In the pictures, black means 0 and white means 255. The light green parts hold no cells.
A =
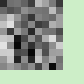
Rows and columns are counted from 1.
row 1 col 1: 44
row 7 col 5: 49
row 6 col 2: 193
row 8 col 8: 159
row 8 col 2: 206
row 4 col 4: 84
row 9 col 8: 170
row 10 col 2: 157
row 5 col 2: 58
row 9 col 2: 197
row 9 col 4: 140
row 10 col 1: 134
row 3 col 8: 107
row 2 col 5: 125
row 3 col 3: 151
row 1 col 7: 162
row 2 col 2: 82
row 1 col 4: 99
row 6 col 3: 22
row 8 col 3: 73
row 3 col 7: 117
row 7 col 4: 111
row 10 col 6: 69
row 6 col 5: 141
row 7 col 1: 226

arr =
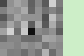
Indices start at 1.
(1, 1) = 72
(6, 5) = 108
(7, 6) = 149
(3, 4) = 147
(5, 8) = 145
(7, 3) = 132
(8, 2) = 126
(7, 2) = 142
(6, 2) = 133
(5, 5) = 15
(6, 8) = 161
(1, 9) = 125
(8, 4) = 109
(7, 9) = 137
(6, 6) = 114
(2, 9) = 112
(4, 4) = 187
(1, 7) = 90
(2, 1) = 129
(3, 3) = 163
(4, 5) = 93
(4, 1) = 122
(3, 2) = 129

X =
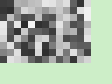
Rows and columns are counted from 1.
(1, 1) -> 60
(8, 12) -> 137
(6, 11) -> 87
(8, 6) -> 217
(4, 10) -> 166
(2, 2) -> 47
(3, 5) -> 82
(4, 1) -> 232
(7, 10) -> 198
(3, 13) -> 240
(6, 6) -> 200
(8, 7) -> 47
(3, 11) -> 177
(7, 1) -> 162
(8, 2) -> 146
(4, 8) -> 129
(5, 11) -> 180
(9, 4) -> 194
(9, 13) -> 212
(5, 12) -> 77
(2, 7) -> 153
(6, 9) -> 191
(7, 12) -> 92
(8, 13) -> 68
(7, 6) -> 224
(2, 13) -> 240
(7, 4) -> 56
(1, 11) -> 98
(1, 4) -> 172
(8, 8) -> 70
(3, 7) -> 89
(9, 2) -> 226
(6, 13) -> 228
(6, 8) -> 97

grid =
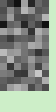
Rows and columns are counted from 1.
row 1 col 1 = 94
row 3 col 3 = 79
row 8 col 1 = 186
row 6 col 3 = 93
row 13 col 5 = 74
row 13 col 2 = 156
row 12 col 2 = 81
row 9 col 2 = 176
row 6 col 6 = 149
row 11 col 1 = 124
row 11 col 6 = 198
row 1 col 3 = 17
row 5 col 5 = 51
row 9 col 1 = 115
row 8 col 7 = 86
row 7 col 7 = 120
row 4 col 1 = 22
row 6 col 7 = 110
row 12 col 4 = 117
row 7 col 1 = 97
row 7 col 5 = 170
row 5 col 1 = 162
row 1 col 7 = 83
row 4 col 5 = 95
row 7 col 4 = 118
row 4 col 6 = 65
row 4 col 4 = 38
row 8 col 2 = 151
